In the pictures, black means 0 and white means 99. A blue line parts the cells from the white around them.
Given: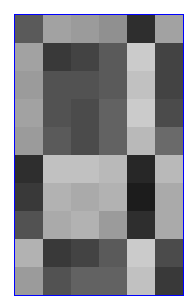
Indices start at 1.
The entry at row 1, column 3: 60
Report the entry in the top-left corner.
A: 35
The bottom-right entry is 22
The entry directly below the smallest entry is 18
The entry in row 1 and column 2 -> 63
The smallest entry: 11
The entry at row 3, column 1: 60
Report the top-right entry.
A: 63
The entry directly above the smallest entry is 15
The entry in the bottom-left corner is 60
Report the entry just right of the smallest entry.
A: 66
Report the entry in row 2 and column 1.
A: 63

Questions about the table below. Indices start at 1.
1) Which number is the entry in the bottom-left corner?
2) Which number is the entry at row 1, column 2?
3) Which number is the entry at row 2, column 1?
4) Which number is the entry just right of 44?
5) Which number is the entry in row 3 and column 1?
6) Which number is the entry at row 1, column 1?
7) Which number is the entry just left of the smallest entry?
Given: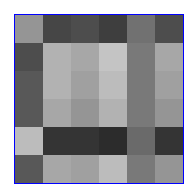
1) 34
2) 27
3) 30
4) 30
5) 34
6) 58
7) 20

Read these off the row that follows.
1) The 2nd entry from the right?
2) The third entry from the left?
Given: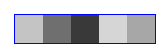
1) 83
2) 22

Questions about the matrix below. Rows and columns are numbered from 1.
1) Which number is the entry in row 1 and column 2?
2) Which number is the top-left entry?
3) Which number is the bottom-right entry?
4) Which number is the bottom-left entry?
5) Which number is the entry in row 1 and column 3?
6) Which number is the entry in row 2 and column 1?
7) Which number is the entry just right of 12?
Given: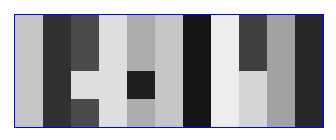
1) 19
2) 77
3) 15
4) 77
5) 29
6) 77
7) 77

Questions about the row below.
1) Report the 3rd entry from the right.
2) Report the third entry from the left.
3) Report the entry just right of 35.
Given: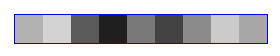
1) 54
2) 35
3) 12

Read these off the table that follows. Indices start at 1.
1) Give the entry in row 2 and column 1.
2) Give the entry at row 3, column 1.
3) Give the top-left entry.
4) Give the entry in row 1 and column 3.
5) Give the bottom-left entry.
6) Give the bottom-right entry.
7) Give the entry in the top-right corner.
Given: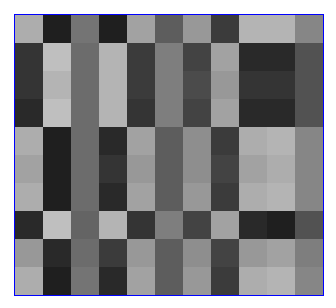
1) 20
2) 20
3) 67
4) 45
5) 67
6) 52
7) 52

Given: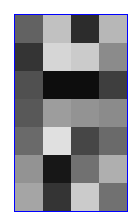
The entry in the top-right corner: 71
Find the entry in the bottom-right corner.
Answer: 44
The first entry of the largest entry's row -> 41
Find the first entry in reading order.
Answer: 38
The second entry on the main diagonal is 83
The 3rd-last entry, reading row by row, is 20

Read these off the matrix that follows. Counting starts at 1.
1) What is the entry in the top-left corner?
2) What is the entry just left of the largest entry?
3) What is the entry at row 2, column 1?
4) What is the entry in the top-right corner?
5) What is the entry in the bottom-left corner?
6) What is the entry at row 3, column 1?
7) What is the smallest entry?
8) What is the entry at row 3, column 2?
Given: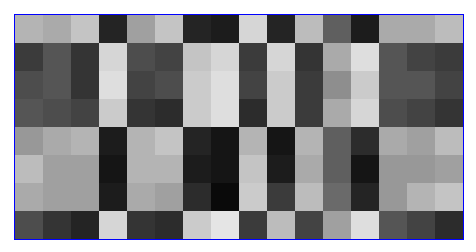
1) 70
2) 79
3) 23
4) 73
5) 30
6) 30
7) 4
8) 33

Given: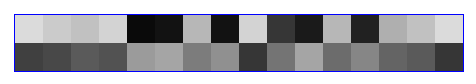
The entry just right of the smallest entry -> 7
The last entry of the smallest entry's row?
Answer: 85
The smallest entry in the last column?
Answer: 21
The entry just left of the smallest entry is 82
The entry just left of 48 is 64
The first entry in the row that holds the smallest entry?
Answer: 85
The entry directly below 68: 39
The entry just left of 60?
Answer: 32
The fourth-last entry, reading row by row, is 52
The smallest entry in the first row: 4

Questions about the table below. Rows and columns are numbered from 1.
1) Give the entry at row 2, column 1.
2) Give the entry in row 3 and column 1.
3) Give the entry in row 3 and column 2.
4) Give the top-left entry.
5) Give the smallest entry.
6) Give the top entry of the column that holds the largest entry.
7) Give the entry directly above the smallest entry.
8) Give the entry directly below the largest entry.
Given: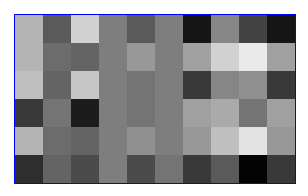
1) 70
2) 74
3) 39
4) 70
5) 1
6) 26
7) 88
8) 56

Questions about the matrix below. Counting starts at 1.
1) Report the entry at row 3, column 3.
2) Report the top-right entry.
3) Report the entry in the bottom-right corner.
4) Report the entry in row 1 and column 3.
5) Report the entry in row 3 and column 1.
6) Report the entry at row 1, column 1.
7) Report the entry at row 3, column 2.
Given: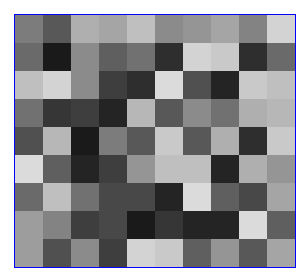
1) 54
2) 82
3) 64
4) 68
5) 74
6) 48
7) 82

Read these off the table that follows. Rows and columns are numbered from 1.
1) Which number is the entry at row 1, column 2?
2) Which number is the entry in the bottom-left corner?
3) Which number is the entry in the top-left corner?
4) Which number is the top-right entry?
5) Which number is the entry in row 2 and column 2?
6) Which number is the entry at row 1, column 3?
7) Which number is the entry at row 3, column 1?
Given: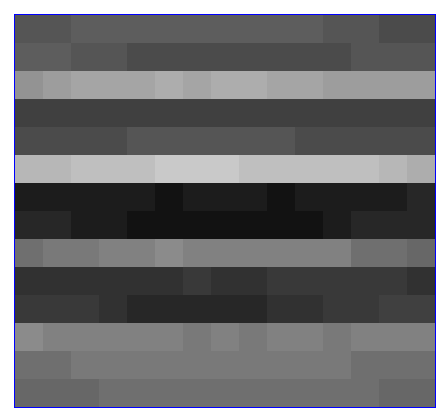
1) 33
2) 40
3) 33
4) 29
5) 36
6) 36
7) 57
